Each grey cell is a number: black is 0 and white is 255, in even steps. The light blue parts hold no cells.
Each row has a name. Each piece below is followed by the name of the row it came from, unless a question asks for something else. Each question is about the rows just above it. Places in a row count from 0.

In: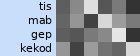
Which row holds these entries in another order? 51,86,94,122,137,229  gep
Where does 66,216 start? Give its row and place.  mab, 2
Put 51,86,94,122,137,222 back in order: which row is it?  tis
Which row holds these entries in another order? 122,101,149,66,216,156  mab

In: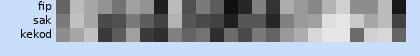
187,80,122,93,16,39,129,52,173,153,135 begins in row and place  fip, 8
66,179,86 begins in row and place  sak, 7

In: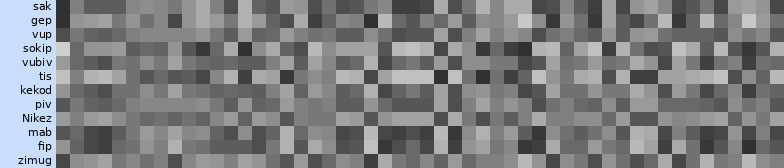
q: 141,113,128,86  piv
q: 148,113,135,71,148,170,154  gep
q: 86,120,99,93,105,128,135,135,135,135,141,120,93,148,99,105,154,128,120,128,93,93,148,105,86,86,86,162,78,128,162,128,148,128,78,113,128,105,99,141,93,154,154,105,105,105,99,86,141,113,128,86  piv
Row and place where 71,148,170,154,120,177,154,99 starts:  gep, 8

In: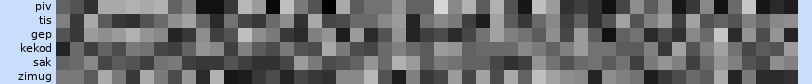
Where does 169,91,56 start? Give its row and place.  tis, 2
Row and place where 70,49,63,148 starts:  sak, 31
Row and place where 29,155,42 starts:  gep, 20
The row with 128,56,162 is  kekod

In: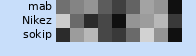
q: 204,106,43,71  Nikez
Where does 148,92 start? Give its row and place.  mab, 2
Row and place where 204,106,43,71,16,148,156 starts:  Nikez, 0
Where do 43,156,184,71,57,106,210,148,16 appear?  sokip
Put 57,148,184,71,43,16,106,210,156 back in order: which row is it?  sokip

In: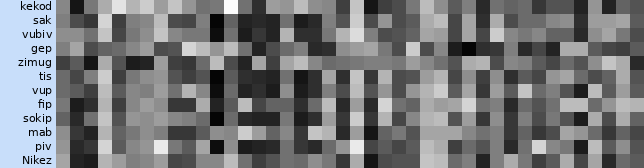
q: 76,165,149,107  mab
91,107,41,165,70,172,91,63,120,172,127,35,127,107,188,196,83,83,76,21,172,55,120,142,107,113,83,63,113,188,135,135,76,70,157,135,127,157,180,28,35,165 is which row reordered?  Nikez
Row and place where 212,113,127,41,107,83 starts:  fip, 29
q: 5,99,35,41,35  sak
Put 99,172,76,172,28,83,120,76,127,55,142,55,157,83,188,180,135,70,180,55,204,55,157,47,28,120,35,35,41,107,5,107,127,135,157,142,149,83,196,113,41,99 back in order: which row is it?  sokip
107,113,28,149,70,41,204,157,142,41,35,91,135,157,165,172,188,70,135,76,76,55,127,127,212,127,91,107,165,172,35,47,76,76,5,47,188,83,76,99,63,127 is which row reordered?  sak
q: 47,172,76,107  sak

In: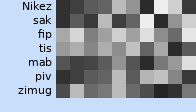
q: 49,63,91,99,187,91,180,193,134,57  piv
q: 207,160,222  fip
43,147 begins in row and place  sak, 7
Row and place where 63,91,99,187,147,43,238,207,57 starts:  Nikez, 1
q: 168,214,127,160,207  fip
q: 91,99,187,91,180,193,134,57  piv

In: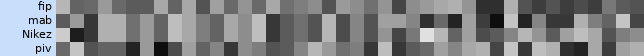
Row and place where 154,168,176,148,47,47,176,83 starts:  fip, 26
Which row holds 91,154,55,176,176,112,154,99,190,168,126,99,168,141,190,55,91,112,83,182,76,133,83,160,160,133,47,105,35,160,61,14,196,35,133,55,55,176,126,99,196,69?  mab
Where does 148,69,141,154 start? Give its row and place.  fip, 23
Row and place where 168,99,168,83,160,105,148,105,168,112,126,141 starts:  fip, 7
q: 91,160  Nikez
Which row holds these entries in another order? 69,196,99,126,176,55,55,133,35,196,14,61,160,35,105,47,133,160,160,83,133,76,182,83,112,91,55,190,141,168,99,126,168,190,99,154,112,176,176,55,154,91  mab

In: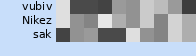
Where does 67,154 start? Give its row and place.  vubiv, 3
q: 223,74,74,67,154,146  vubiv
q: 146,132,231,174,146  Nikez
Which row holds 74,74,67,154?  vubiv
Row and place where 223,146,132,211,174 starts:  sak, 5
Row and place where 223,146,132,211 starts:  sak, 5

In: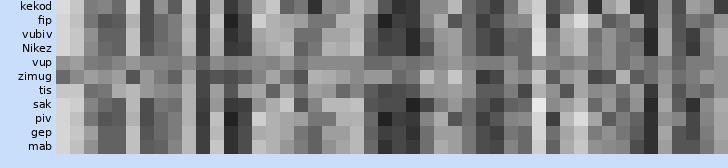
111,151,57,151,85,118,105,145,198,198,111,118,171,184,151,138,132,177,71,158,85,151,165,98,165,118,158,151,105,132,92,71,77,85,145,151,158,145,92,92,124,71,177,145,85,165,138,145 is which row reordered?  tis
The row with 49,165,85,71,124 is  gep

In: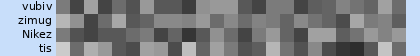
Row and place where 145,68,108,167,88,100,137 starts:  zimug, 1
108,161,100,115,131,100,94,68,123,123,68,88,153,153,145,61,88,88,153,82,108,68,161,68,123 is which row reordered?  vubiv
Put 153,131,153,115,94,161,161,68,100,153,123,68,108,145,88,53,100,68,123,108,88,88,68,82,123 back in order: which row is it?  Nikez

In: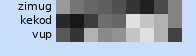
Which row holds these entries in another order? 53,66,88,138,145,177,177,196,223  vup
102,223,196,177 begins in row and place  kekod, 4
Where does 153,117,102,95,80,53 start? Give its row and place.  zimug, 0
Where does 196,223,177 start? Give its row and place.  vup, 5
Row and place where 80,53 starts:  zimug, 4

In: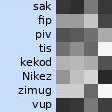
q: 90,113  piv
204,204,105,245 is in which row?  zimug
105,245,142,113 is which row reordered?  tis
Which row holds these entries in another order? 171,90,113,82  piv
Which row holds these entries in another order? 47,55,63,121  vup

